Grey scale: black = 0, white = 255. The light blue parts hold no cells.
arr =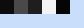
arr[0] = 12
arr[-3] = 30
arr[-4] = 73

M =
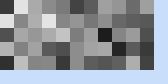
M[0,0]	58
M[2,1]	167
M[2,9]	155
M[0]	[58, 227, 170, 139, 122, 67, 92, 160, 149, 107, 159]
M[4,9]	174
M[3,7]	167
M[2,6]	158
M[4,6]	93
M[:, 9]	[107, 94, 155, 91, 174]
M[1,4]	134
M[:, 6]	[92, 119, 158, 163, 93]
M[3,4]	79
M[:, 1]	[227, 134, 167, 130, 190]
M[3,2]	162
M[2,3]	172
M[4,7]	85
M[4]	[48, 190, 133, 135, 57, 141, 93, 85, 96, 174, 66]

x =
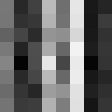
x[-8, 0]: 119
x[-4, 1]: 4
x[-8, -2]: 25
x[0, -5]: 186
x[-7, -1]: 60
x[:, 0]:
[119, 118, 98, 121, 133, 119, 107, 116]
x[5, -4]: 104
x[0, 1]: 40
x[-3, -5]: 185
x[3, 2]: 78
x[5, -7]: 41
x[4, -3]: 234
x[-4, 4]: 70
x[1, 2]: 55
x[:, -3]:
[230, 227, 215, 242, 234, 236, 225, 224]
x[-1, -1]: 53
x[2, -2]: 25
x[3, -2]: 29

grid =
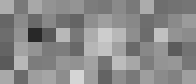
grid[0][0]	174
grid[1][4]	111
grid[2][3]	89
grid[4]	[90, 184, 124, 126, 150, 146, 162, 115, 188, 167, 125, 148, 151, 119]
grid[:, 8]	[138, 144, 184, 161, 188, 141]
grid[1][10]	110
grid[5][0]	169
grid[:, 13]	[117, 155, 140, 115, 119, 159]
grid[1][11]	120
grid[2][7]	205
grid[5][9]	121
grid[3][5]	104
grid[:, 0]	[174, 102, 109, 100, 90, 169]
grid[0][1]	121
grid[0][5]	148
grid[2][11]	193
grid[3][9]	105
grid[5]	[169, 107, 158, 165, 141, 213, 158, 99, 141, 121, 158, 139, 130, 159]
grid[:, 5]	[148, 100, 120, 104, 146, 213]
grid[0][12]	114
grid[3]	[100, 163, 148, 123, 125, 104, 182, 194, 161, 105, 136, 150, 91, 115]

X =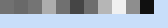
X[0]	113
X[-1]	16
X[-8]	173
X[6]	110

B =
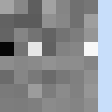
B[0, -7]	164
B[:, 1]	[135, 91, 133, 116, 135, 134, 120, 124]
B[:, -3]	[133, 135, 115, 130, 141, 120, 139, 136]
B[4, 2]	138
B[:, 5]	[112, 112, 125, 134, 141, 128, 129, 132]
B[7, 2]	127
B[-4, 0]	141
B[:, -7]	[164, 98, 100, 6, 141, 107, 122, 125]
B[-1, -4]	139
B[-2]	[122, 120, 156, 125, 139, 129, 150]
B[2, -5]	115

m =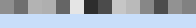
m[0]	142
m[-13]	111
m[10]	135
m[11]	76

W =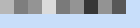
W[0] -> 183
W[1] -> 126
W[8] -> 87
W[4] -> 122

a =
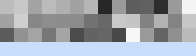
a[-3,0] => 188
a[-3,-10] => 175
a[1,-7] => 104
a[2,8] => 72
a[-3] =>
[188, 200, 163, 187, 175, 162, 182, 39, 154, 93, 97, 45, 154, 244]
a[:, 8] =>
[154, 201, 72]
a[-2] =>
[162, 207, 135, 142, 140, 140, 114, 104, 201, 197, 130, 178, 131, 198]
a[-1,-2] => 143
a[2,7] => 102

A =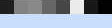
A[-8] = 31
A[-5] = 102
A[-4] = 70
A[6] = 24

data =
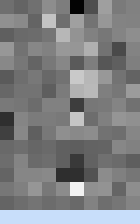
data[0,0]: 111
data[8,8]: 149
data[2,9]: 142
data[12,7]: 140
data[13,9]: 142
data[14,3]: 108
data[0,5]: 3
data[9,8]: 110
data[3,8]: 74
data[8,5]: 197
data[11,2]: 106
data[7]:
[121, 118, 108, 129, 129, 61, 119, 121, 132, 113]
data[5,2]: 120
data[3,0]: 151
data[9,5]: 137
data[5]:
[90, 110, 120, 104, 114, 201, 183, 152, 115, 99]
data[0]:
[111, 100, 112, 141, 125, 3, 78, 159, 122, 129]
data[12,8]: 128
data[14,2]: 116
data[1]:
[144, 138, 100, 195, 110, 160, 115, 151, 131, 130]
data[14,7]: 110
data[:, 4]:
[125, 110, 183, 152, 135, 114, 123, 129, 121, 143, 96, 96, 46, 140, 114]
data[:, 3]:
[141, 195, 117, 129, 120, 104, 94, 129, 124, 120, 106, 110, 137, 120, 108]
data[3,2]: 135
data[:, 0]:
[111, 144, 95, 151, 136, 90, 103, 121, 47, 64, 105, 109, 100, 119, 100]
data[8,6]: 109
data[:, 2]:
[112, 100, 108, 135, 100, 120, 115, 108, 123, 95, 102, 106, 134, 150, 116]
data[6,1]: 115
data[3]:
[151, 114, 135, 129, 152, 150, 176, 114, 74, 131]
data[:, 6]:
[78, 115, 129, 176, 126, 183, 185, 119, 109, 141, 99, 98, 82, 144, 130]
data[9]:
[64, 136, 95, 120, 143, 137, 141, 114, 110, 134]
